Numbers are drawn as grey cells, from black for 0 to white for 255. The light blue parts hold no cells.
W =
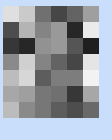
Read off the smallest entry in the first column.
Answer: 55
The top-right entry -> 159
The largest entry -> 242
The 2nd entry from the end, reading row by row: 77
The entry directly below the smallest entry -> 229
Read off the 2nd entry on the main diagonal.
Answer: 180
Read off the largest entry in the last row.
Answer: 188
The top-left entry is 223
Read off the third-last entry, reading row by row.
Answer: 93
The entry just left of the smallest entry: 85
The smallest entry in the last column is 31
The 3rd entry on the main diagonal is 146
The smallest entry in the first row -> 70

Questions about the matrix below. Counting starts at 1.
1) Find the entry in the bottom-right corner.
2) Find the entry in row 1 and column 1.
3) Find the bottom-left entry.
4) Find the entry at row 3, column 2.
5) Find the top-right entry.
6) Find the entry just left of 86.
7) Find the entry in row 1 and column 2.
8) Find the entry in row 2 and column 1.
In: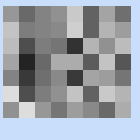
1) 172
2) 151
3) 145
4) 78
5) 111
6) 195
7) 105
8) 195

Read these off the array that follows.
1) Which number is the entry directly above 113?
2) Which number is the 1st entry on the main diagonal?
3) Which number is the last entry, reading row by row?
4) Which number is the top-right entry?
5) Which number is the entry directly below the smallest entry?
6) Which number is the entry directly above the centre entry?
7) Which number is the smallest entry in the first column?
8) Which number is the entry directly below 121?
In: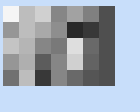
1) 150
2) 245
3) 79
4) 79
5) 222
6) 142
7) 113
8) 134

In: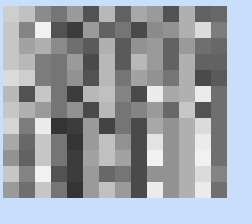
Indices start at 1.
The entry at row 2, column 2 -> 132
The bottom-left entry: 154
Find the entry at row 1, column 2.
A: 192
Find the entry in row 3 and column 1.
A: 198
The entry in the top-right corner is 104
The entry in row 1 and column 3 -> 139
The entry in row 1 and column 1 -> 206
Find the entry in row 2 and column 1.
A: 198
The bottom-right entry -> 111
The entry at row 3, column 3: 176
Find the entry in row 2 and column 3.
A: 241
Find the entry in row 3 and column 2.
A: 162

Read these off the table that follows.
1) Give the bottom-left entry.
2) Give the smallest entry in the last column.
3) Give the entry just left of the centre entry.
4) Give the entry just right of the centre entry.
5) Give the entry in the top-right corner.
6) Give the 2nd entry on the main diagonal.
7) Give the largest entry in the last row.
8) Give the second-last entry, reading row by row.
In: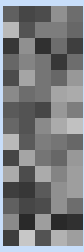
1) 62
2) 48
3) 83
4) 171
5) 109
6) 83
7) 199
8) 178

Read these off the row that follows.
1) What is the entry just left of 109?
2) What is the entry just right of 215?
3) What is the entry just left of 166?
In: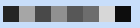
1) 87
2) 13
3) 36

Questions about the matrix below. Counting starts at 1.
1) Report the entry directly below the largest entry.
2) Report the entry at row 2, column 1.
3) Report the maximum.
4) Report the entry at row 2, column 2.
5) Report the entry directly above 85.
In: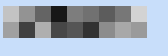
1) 154
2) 160
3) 211
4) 64
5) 125

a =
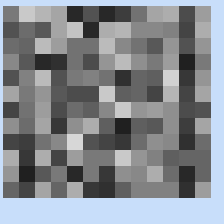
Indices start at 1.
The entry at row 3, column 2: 101
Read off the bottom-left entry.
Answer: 101
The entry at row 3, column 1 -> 108
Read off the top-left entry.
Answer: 121
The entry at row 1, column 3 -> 181
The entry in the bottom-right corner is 157
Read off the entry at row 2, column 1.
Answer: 82
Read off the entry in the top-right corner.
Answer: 157
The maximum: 215
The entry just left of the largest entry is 136
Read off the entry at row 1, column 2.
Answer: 201
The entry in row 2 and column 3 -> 88
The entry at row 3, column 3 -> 187
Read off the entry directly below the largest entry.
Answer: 157

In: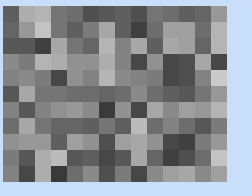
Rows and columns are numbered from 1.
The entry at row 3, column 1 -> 87
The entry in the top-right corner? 152
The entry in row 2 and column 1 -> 101
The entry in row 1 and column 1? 95
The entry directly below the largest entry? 152
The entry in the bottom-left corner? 130
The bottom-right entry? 159
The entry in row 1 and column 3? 180
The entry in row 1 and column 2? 173
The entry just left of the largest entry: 130
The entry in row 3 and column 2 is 87
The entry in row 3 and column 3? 64
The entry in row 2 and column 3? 195

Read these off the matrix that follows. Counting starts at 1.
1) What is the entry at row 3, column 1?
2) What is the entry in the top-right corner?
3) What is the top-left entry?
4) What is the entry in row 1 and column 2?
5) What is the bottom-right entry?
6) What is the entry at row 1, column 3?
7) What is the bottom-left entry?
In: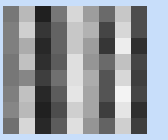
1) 127
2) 77
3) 119
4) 185
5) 62
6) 32
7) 112

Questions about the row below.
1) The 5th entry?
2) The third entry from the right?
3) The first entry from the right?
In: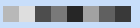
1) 38
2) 162
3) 57

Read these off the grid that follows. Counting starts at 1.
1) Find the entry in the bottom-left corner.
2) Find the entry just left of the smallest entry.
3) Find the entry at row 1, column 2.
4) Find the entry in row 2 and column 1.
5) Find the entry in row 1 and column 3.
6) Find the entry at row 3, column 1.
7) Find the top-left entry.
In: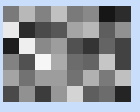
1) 74
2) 137
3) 184
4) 233
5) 130
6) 29
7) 122
